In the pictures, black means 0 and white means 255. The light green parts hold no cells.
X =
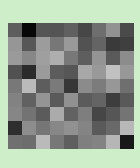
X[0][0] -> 93
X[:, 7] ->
[146, 58, 90, 193, 151, 61, 86, 105, 182]
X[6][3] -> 171
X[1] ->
[150, 87, 156, 119, 153, 82, 100, 58, 63]
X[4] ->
[120, 186, 93, 122, 55, 139, 124, 151, 111]
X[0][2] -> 85
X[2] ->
[154, 135, 159, 174, 120, 94, 148, 90, 140]
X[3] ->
[81, 43, 155, 92, 86, 168, 153, 193, 152]
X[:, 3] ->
[84, 119, 174, 92, 122, 90, 171, 135, 119]
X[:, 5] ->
[71, 82, 94, 168, 139, 91, 126, 132, 127]
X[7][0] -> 46
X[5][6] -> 100
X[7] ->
[46, 141, 118, 135, 145, 132, 90, 105, 184]
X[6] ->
[134, 115, 91, 171, 98, 126, 70, 86, 116]
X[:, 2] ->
[85, 156, 159, 155, 93, 148, 91, 118, 186]
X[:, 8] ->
[74, 63, 140, 152, 111, 89, 116, 184, 24]

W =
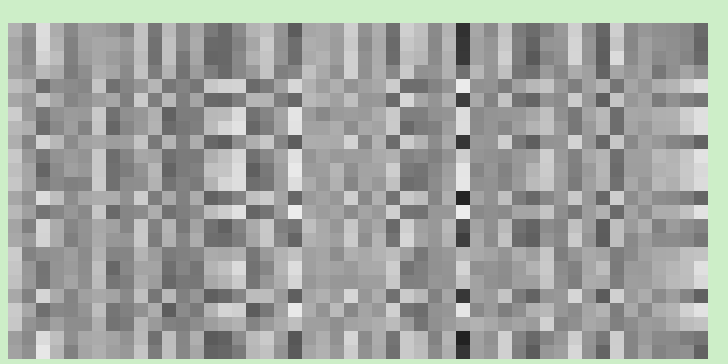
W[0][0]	177
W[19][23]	157
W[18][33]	162
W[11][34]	146
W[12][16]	132
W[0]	[177, 145, 221, 172, 136, 162, 159, 150, 132, 194, 119, 186, 137, 166, 122, 105, 139, 179, 190, 148, 92, 166, 170, 159, 206, 145, 173, 112, 207, 191, 138, 179, 49, 167, 138, 193, 123, 108, 130, 153, 207, 143, 102, 207, 136, 151, 143, 141, 135, 106]
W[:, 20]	[92, 110, 109, 134, 215, 103, 228, 226, 93, 224, 233, 221, 103, 236, 118, 101, 193, 221, 212, 95, 233, 191, 87, 91]
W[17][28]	115
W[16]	[203, 130, 143, 146, 158, 139, 178, 132, 133, 180, 156, 123, 129, 135, 171, 168, 176, 119, 154, 178, 193, 160, 165, 141, 175, 168, 179, 188, 159, 119, 146, 152, 181, 169, 163, 148, 173, 158, 198, 126, 150, 169, 163, 125, 139, 161, 169, 170, 191, 194]
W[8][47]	134
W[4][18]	124
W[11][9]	142
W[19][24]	214
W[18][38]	196
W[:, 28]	[207, 199, 189, 201, 110, 215, 127, 105, 204, 131, 121, 109, 201, 116, 206, 214, 159, 115, 128, 202, 117, 156, 201, 201]
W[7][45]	153
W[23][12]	135
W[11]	[198, 166, 121, 137, 128, 131, 203, 112, 141, 142, 178, 115, 131, 122, 179, 213, 222, 110, 118, 158, 221, 171, 152, 177, 133, 164, 152, 193, 109, 114, 140, 163, 230, 144, 146, 133, 155, 186, 199, 156, 122, 160, 179, 112, 168, 150, 184, 175, 199, 219]
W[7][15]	213
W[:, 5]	[162, 160, 156, 142, 134, 144, 153, 130, 162, 147, 152, 131, 167, 137, 147, 146, 139, 141, 143, 160, 148, 141, 168, 164]
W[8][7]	157
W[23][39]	159
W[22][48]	125
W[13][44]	163
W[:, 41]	[143, 150, 148, 160, 161, 152, 164, 154, 151, 168, 154, 160, 153, 157, 157, 148, 169, 167, 172, 150, 166, 168, 149, 146]
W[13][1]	159
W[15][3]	170
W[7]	[183, 175, 108, 137, 158, 130, 197, 102, 135, 153, 179, 107, 119, 127, 187, 213, 226, 103, 126, 162, 226, 162, 162, 173, 141, 168, 163, 202, 105, 123, 128, 159, 221, 139, 149, 135, 158, 179, 194, 156, 119, 154, 182, 109, 164, 153, 171, 172, 199, 223]
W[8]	[174, 132, 209, 183, 139, 162, 167, 157, 158, 196, 120, 181, 127, 173, 104, 94, 142, 174, 199, 133, 93, 173, 172, 170, 211, 136, 178, 108, 204, 179, 140, 171, 54, 153, 150, 206, 120, 95, 147, 148, 211, 151, 103, 198, 136, 162, 152, 134, 127, 99]
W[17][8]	136
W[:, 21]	[166, 174, 170, 193, 177, 185, 155, 162, 173, 148, 155, 171, 154, 167, 191, 177, 160, 159, 151, 165, 172, 159, 156, 166]
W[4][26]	168

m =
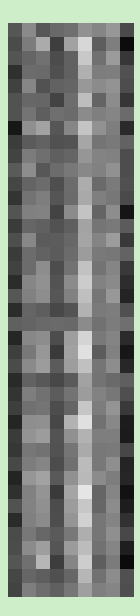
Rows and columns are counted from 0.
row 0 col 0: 86
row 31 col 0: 72
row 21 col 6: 113
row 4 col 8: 77
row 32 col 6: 139
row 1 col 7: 126
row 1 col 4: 162
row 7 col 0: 23
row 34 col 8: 29
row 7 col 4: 134
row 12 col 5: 169
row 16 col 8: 99
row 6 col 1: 116
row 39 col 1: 102
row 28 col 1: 142
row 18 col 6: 130
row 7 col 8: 42
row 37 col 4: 155
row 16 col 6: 121
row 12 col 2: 126
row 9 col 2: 111
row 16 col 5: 156
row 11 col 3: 78
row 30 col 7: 122
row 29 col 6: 126
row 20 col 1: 101
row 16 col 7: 119
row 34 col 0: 82
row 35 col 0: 43
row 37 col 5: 188
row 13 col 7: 141
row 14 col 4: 95
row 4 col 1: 134
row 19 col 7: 152
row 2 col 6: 112
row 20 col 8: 80
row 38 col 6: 94
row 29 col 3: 83
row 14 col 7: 121
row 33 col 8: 18

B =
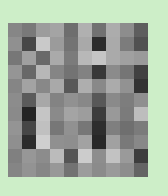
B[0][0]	134
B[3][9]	65
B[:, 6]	[113, 44, 197, 56, 137, 88, 60, 46, 40, 141, 139]
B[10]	[133, 147, 134, 152, 114, 156, 139, 154, 141, 100]
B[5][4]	145
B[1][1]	71
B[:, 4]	[110, 115, 123, 115, 88, 145, 164, 145, 142, 85, 114]
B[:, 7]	[172, 170, 170, 139, 171, 138, 153, 127, 161, 194, 154]
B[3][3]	133
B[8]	[143, 44, 207, 144, 142, 162, 40, 161, 121, 136]
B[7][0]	148
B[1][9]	81
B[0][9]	94
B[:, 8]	[141, 124, 160, 117, 146, 125, 123, 111, 121, 154, 141]
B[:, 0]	[134, 144, 119, 149, 133, 140, 138, 148, 143, 128, 133]
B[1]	[144, 71, 201, 155, 115, 169, 44, 170, 124, 81]
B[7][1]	70
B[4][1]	163
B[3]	[149, 104, 183, 133, 115, 130, 56, 139, 117, 65]
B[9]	[128, 151, 140, 187, 85, 204, 141, 194, 154, 61]
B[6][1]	36
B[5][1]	91

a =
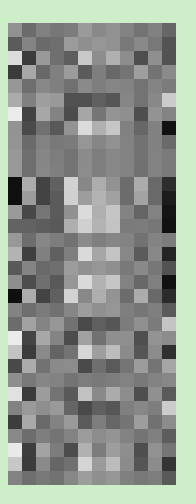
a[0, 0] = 145
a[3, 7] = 104
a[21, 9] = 144
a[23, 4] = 115
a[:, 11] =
[102, 83, 82, 138, 123, 203, 132, 17, 106, 123, 122, 45, 28, 20, 17, 124, 35, 82, 17, 43, 90, 196, 140, 48, 166, 135, 90, 203, 140, 93, 117, 52, 89]
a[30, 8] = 142
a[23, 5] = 214
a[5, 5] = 80
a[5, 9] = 115
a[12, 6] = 179
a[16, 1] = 63
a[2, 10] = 143
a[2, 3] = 111
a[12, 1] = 156
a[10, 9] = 113
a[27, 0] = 130
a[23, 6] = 158
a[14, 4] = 174
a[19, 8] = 108
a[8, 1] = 106
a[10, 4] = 116
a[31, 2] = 138
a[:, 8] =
[130, 120, 141, 116, 131, 134, 143, 129, 130, 131, 131, 108, 108, 131, 123, 131, 135, 121, 130, 108, 127, 124, 143, 138, 117, 130, 141, 127, 116, 130, 142, 139, 128]
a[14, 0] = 99
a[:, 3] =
[119, 111, 111, 128, 127, 153, 131, 89, 120, 125, 127, 97, 91, 91, 89, 125, 96, 111, 89, 96, 113, 150, 132, 100, 138, 130, 115, 153, 130, 116, 124, 102, 114]
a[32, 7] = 150
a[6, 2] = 167
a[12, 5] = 157
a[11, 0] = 15
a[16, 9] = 91
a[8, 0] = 148
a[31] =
[199, 59, 138, 102, 113, 213, 155, 188, 139, 85, 140, 52]

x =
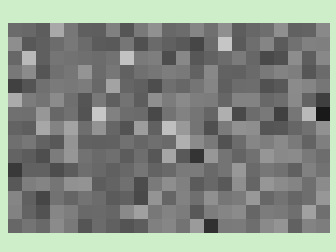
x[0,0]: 107
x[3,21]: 86
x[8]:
[111, 119, 98, 88, 148, 97, 96, 97, 113, 102, 111, 106, 176, 139, 121, 82, 108, 134, 126, 138, 122, 99, 127]
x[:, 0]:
[107, 142, 103, 120, 65, 171, 112, 99, 111, 99, 57, 88, 133, 130, 103]
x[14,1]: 116
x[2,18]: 73
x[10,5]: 110
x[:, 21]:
[99, 129, 94, 86, 133, 99, 185, 113, 99, 121, 129, 111, 110, 161, 131]
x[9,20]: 139
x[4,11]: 111
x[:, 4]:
[119, 120, 114, 118, 120, 111, 113, 163, 148, 150, 92, 145, 101, 126, 121]
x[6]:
[112, 111, 151, 103, 113, 83, 199, 129, 109, 107, 72, 115, 130, 117, 101, 175, 73, 108, 121, 64, 118, 185, 25]
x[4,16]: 108
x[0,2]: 93
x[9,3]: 124
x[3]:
[120, 139, 85, 112, 118, 148, 107, 119, 97, 112, 118, 125, 121, 98, 136, 98, 97, 106, 121, 131, 126, 86, 107]
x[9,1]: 92
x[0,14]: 112
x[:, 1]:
[104, 88, 185, 139, 84, 124, 111, 94, 119, 92, 97, 126, 96, 99, 116]
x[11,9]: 76
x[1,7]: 89
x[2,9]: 122
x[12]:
[133, 96, 70, 114, 101, 115, 108, 91, 97, 73, 148, 101, 130, 111, 144, 118, 123, 152, 103, 115, 102, 110, 151]
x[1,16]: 90
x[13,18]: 124
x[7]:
[99, 94, 167, 131, 163, 110, 147, 102, 83, 157, 97, 191, 153, 116, 79, 123, 145, 142, 85, 87, 102, 113, 145]
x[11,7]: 99
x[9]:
[99, 92, 78, 124, 150, 114, 106, 111, 92, 110, 87, 166, 89, 52, 151, 116, 100, 113, 150, 137, 139, 121, 109]
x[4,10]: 77
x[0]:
[107, 104, 93, 169, 119, 95, 94, 128, 85, 121, 144, 104, 108, 133, 112, 143, 93, 103, 110, 143, 97, 99, 137]
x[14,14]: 48
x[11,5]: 147

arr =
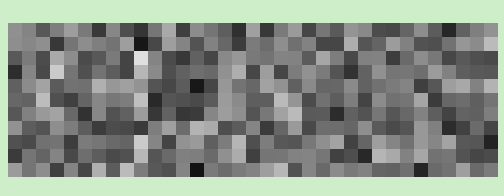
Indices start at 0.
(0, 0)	144
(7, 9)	58
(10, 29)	37
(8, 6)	118
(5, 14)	91
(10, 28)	112
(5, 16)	138
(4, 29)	63
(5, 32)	109
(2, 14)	70
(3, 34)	87
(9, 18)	117
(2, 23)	125
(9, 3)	132
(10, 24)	121
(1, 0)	142
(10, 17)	131
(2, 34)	74
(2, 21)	91
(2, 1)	123
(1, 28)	129
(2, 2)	76
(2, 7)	122
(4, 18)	162
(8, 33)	86
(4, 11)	71
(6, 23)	44
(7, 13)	179
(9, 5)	110
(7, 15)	78
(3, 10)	138
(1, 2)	143
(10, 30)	106
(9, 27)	169
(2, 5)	75
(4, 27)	123
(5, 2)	188
